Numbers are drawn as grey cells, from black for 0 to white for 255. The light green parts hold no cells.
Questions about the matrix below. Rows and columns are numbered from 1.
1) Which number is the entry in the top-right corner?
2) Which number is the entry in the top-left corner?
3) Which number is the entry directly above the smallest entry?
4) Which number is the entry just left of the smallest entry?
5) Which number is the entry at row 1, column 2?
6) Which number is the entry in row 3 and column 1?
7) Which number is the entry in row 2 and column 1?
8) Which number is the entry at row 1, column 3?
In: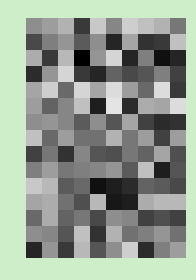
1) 119
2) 142
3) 91
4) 184
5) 157
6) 172
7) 73
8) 178

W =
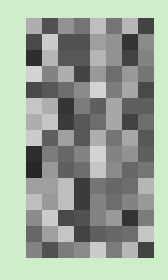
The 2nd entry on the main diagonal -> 203
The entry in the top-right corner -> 67
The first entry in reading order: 174
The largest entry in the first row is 190
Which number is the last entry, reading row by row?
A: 67
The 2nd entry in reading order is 81
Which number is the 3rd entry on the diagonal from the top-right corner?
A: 146
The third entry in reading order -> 146
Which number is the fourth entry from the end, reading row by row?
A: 203
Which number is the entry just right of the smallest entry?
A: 153
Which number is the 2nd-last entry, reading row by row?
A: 182
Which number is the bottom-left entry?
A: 131
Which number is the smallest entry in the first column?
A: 39
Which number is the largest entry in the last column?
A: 197
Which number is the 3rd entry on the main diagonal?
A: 87

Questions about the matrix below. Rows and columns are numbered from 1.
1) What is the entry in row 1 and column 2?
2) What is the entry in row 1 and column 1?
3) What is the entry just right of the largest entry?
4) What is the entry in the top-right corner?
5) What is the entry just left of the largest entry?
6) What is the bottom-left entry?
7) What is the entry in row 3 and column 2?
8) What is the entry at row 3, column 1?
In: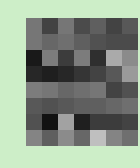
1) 67
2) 118
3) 132
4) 88
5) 103
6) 132
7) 124
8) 25

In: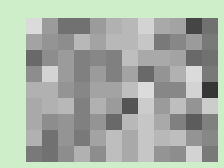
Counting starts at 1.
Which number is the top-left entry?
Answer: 219
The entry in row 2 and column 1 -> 163
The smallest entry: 54
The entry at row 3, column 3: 155
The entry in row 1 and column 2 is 155
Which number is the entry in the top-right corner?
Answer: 113
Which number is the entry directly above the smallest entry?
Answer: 121
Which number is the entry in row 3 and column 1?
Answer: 105
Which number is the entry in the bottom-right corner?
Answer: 121
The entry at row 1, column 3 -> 113
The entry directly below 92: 148
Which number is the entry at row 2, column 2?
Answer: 148
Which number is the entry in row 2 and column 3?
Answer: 141
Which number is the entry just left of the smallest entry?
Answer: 211
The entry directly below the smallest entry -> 204
